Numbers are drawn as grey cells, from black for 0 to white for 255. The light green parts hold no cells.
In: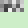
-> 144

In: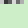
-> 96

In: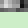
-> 175

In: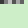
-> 193

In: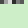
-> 219

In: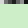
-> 70
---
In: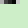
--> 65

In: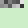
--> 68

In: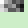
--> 177

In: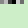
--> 190

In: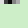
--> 63

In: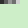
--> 95

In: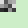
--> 88

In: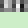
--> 204

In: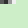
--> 49

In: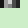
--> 158
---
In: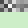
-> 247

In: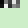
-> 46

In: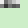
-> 113

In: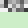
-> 227

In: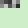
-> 86

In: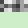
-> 133

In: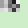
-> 101

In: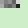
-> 98
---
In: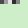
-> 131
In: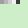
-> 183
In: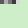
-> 118
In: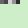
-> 102
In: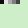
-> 125
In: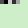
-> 78
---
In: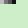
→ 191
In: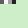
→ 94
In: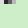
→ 221
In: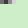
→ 112
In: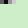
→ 95
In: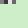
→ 129
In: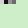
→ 211
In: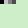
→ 3
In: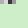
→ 177
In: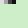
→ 222
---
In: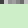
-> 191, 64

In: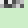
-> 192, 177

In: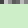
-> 133, 66

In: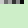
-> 11, 202

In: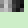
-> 21, 176

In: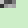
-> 123, 51

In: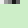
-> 95, 237

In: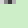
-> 176, 215
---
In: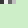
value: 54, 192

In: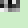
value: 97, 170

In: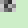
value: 161, 204

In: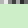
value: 180, 104

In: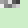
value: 163, 209

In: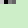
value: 202, 101

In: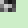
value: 188, 97
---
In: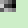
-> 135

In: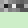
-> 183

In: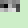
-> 131

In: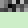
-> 119

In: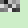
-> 26

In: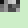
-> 136

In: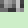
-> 169

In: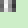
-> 235

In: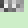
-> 203

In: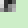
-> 52
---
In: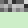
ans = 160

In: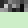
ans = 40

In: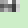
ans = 88

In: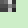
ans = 76

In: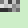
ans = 225

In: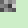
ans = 132
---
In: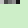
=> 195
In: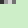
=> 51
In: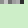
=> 142
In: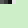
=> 88
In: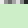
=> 234
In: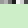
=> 153
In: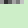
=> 150
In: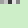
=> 160
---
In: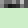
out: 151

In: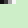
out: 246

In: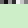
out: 45

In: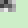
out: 207

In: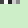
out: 207

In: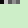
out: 145

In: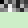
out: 143

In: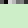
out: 183

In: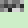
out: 115

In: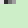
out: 159
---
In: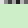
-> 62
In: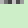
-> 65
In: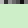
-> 146
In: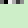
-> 240
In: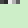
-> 235
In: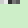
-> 49
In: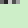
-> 203
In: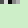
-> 11
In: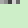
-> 64
